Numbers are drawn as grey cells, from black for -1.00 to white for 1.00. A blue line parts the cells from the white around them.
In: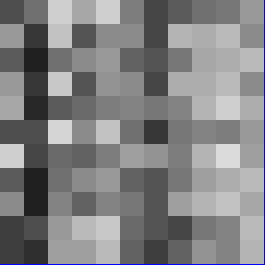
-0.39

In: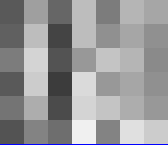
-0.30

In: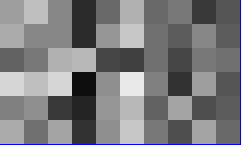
0.24

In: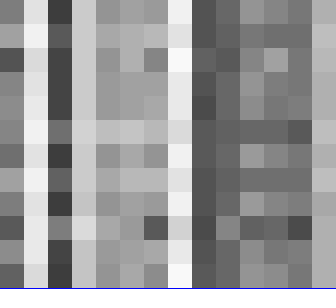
-0.02

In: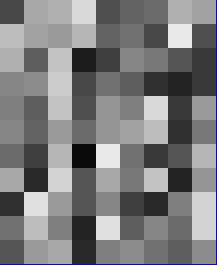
-0.44

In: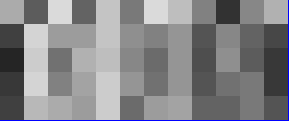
0.34

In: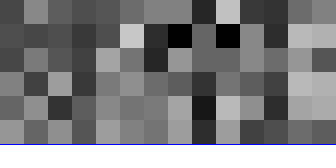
-0.44
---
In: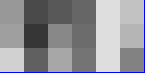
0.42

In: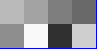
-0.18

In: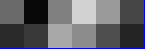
-0.45

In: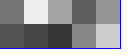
0.18

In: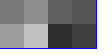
-0.33

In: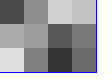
-0.06
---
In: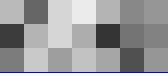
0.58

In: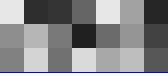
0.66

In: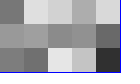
-0.12

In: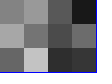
0.53

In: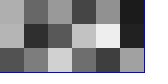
-0.02

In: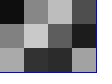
-0.61
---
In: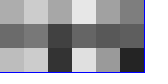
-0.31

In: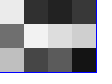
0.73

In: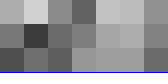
0.36

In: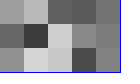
0.07

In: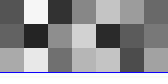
-0.29

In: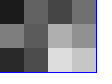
0.37

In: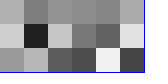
-0.23

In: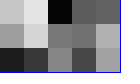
-0.11

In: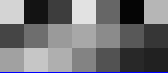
-0.31
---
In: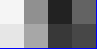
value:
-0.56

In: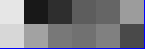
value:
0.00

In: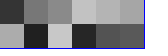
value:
-0.35

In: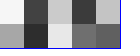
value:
-0.13

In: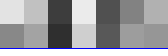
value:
0.23

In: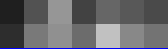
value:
0.07
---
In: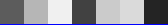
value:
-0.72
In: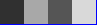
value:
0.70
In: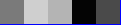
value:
-0.42
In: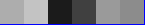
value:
0.10
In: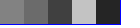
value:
-0.71
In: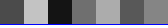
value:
0.04
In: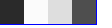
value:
-0.39
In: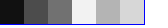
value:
0.69
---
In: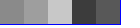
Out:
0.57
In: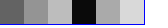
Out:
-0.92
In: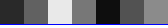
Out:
-0.89
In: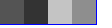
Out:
-0.60
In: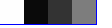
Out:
-0.92
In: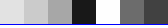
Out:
0.99
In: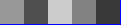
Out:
0.60
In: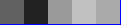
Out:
0.21
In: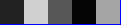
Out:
-0.32
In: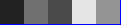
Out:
-0.41
